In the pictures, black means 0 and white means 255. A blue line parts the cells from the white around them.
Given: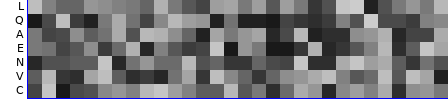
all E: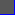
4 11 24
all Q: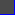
2 26 27
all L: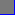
8 11 16 20 27 29

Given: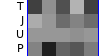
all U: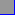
1 2 3 5
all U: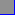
4
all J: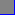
4

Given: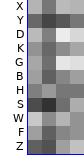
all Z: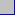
4
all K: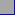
4
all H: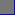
3 4

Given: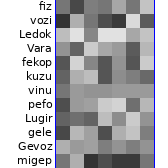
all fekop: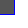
1 4 6
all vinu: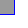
2 5 6 7
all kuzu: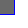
7
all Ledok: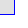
2 4 5
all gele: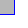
2
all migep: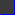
5 6
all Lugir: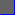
1 3

